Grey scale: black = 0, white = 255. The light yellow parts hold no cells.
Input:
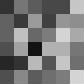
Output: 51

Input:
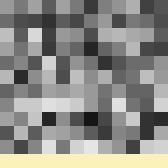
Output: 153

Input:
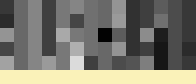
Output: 56

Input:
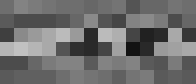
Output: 110

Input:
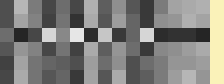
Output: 79
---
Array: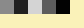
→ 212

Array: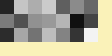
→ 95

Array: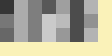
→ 159

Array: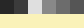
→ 136

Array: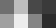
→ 189

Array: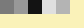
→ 19

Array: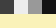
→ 237

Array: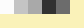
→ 169

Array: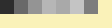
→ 169
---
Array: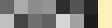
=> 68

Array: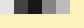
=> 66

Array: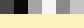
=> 9

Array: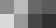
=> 153

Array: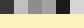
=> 191

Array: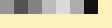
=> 84

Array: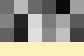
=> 30

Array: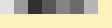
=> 153
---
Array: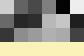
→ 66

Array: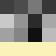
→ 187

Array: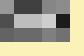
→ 113

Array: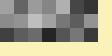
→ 58

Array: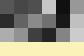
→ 204

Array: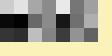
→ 98

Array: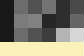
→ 215

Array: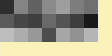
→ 181

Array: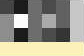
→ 198

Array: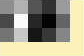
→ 134
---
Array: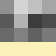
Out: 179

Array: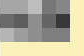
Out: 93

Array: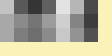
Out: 139

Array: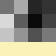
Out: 93

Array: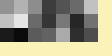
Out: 228

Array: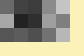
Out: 34

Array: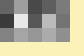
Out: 232
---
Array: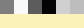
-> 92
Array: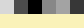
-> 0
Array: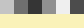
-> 53
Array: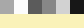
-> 91
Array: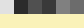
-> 80
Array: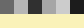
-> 48
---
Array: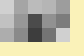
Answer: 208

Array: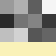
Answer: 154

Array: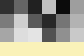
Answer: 48

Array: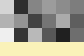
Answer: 212

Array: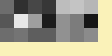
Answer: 109

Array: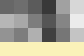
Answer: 103
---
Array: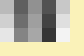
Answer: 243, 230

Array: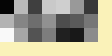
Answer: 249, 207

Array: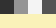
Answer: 244, 148

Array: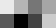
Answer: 234, 203

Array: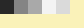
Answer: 243, 218

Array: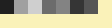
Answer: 207, 160

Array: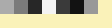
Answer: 243, 171

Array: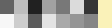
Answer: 247, 227
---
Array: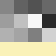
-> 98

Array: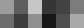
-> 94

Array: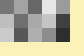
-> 163

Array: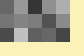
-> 152

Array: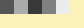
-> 171

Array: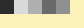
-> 218

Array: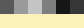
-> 154

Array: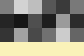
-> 211
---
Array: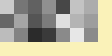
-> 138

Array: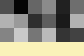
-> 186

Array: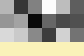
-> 61

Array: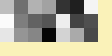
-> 211

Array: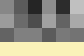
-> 91

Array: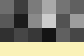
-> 20
